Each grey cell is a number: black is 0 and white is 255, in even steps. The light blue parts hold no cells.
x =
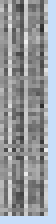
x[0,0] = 161
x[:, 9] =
[151, 125, 142, 154, 145, 125, 176, 136, 160, 188, 177, 131, 145, 164, 120, 142, 148, 152, 138, 161, 139, 153, 105, 90, 152, 135, 160, 174, 136, 159, 149, 116, 126, 140, 152, 148, 170, 142, 160, 177, 142, 176, 173, 172, 170, 149, 106, 135, 158, 143, 131, 164, 171, 138]
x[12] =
[143, 114, 197, 143, 150, 103, 192, 136, 121, 145, 102, 172]
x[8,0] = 155
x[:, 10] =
[93, 85, 87, 109, 83, 98, 55, 46, 94, 126, 115, 84, 102, 66, 101, 78, 73, 91, 93, 144, 94, 113, 104, 99, 113, 93, 46, 132, 102, 103, 98, 100, 82, 105, 83, 57, 130, 56, 132, 68, 89, 127, 123, 96, 129, 96, 83, 88, 77, 95, 98, 99, 146, 78]
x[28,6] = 205
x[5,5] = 90
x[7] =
[152, 85, 201, 88, 167, 92, 159, 121, 164, 136, 46, 218]
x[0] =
[161, 141, 182, 109, 155, 88, 217, 149, 157, 151, 93, 166]
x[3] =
[155, 134, 174, 123, 136, 89, 200, 150, 145, 154, 109, 165]
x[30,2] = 189
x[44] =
[153, 140, 157, 114, 148, 101, 180, 168, 159, 170, 129, 165]
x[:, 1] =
[141, 97, 115, 134, 107, 135, 113, 85, 134, 140, 150, 129, 114, 106, 124, 102, 140, 90, 100, 135, 125, 134, 112, 127, 120, 131, 111, 155, 97, 132, 127, 121, 102, 122, 120, 98, 167, 75, 165, 109, 118, 130, 149, 141, 140, 111, 119, 105, 111, 105, 111, 124, 171, 102]
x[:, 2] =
[182, 211, 211, 174, 213, 180, 228, 201, 191, 188, 190, 188, 197, 212, 174, 213, 190, 220, 219, 165, 184, 172, 193, 176, 180, 196, 218, 163, 208, 176, 189, 191, 214, 191, 210, 208, 149, 212, 147, 217, 183, 174, 158, 198, 157, 218, 200, 216, 214, 215, 202, 184, 151, 207]
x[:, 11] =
[166, 206, 210, 165, 192, 159, 215, 218, 176, 185, 168, 153, 172, 200, 157, 197, 154, 225, 204, 166, 157, 167, 188, 156, 175, 166, 205, 164, 206, 181, 157, 186, 204, 170, 207, 215, 151, 235, 151, 204, 162, 175, 164, 168, 165, 214, 184, 202, 211, 211, 201, 187, 154, 199]
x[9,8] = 150
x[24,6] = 181
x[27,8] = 166
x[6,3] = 128
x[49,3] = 118
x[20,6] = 181
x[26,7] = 123
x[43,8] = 158
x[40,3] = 155
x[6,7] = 134
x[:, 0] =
[161, 177, 197, 155, 155, 163, 170, 152, 155, 163, 155, 147, 143, 149, 153, 148, 149, 173, 167, 147, 142, 154, 187, 171, 150, 155, 158, 161, 170, 165, 141, 184, 174, 149, 194, 164, 157, 157, 161, 151, 137, 150, 157, 145, 153, 186, 185, 170, 176, 181, 178, 156, 173, 155]
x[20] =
[142, 125, 184, 166, 144, 102, 181, 142, 122, 139, 94, 157]
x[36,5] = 133
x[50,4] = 92

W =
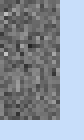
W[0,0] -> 114
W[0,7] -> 84
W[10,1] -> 109
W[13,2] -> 99
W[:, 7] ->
[84, 115, 126, 111, 80, 93, 114, 114, 91, 71, 98, 36, 91, 145, 111, 123, 76, 124, 96, 118, 110, 119, 83, 92, 103, 81, 122, 91, 102, 127]
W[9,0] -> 90
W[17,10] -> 86
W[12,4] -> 71
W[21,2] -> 128
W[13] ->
[91, 194, 99, 100, 134, 57, 122, 145, 113, 110, 130, 90, 97, 166, 114]
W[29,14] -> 111
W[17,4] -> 131
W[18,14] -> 136
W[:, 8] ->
[92, 120, 113, 149, 109, 105, 104, 101, 85, 106, 103, 62, 98, 113, 124, 103, 111, 133, 136, 120, 132, 116, 131, 96, 109, 116, 97, 118, 97, 82]
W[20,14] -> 120
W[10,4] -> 80
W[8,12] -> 122
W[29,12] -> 90
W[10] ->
[117, 109, 86, 104, 80, 102, 96, 98, 103, 135, 105, 120, 98, 109, 127]
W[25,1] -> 86
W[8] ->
[59, 104, 126, 130, 119, 137, 147, 91, 85, 79, 103, 102, 122, 102, 86]
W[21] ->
[89, 93, 128, 124, 158, 109, 128, 119, 116, 73, 103, 89, 117, 99, 94]
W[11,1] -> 117
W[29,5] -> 102
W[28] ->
[135, 80, 101, 110, 50, 121, 112, 102, 97, 119, 113, 114, 97, 85, 107]
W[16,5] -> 118
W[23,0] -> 130
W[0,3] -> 100
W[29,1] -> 127
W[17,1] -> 87
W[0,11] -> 127
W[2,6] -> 141
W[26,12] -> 96
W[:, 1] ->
[89, 101, 65, 190, 65, 151, 74, 91, 104, 88, 109, 117, 79, 194, 90, 106, 100, 87, 118, 128, 95, 93, 110, 66, 107, 86, 70, 91, 80, 127]
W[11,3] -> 113
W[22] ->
[119, 110, 135, 108, 153, 93, 111, 83, 131, 88, 120, 85, 122, 119, 93]
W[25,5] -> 94

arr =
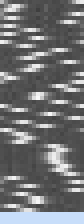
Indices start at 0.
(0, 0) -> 187
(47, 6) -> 79
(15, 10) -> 79
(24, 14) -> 77
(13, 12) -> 133
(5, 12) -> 74
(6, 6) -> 86
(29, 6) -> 81
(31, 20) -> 75
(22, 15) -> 117
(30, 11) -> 85
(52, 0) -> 82
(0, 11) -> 76
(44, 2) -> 219
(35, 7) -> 115
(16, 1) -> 76
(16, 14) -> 80
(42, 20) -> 74
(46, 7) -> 232
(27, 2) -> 131
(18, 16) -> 73
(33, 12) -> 78
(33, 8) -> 90
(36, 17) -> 80
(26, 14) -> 72
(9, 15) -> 86
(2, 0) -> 132
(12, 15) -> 224
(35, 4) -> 233
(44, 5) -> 127
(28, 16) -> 83
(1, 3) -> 237
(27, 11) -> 92
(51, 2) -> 228
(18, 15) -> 81
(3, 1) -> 99
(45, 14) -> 74
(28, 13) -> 207
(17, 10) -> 95

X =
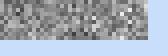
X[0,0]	161
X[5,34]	191
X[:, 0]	[161, 173, 172, 141, 94, 167, 105, 102, 149, 116]
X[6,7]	128
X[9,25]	157
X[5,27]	172
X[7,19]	130
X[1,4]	96
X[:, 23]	[108, 107, 146, 99, 225, 90, 211, 206, 100, 83]
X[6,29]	109
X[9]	[116, 156, 138, 145, 116, 156, 135, 153, 203, 133, 171, 153, 176, 195, 127, 103, 168, 131, 105, 121, 124, 124, 132, 83, 116, 157, 160, 160, 187, 171, 230, 173, 119, 159, 104, 121, 112]
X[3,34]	110
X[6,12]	102
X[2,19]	189
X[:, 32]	[184, 139, 237, 127, 101, 224, 86, 113, 170, 119]
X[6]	[105, 158, 185, 183, 165, 183, 151, 128, 164, 166, 105, 142, 102, 116, 177, 170, 188, 154, 163, 149, 123, 156, 146, 211, 201, 149, 123, 134, 97, 109, 118, 156, 86, 145, 173, 151, 125]
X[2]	[172, 122, 172, 113, 179, 74, 161, 177, 127, 149, 159, 133, 140, 139, 136, 123, 113, 188, 145, 189, 156, 118, 147, 146, 133, 137, 101, 124, 170, 152, 146, 172, 237, 103, 166, 126, 205]
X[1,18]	75
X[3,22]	151
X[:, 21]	[86, 128, 118, 142, 191, 136, 156, 183, 68, 124]
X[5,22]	116
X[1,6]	164
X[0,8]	125
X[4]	[94, 176, 120, 159, 148, 117, 158, 107, 160, 89, 160, 122, 127, 149, 164, 138, 166, 110, 178, 153, 85, 191, 130, 225, 127, 143, 164, 119, 101, 148, 162, 178, 101, 179, 148, 115, 144]
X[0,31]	110
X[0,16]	139
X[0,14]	141
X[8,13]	157

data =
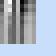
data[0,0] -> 74
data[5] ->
[135, 193, 147, 92, 172, 71, 154, 176, 152]
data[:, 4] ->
[191, 184, 189, 177, 167, 172, 166, 163, 162, 164, 160]
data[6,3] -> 98
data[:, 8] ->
[105, 131, 117, 144, 157, 152, 160, 162, 162, 162, 162]
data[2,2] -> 231
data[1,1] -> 205
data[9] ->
[148, 185, 120, 100, 164, 92, 175, 186, 162]
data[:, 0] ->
[74, 106, 87, 123, 142, 135, 146, 150, 151, 148, 151]
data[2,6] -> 80
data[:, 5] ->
[4, 35, 16, 56, 82, 71, 88, 94, 96, 92, 97]
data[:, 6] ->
[57, 110, 80, 136, 165, 154, 172, 177, 178, 175, 178]
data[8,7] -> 186
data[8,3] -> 102
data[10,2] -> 115
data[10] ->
[151, 182, 115, 102, 160, 97, 178, 186, 162]
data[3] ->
[123, 198, 169, 86, 177, 56, 136, 168, 144]
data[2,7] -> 138
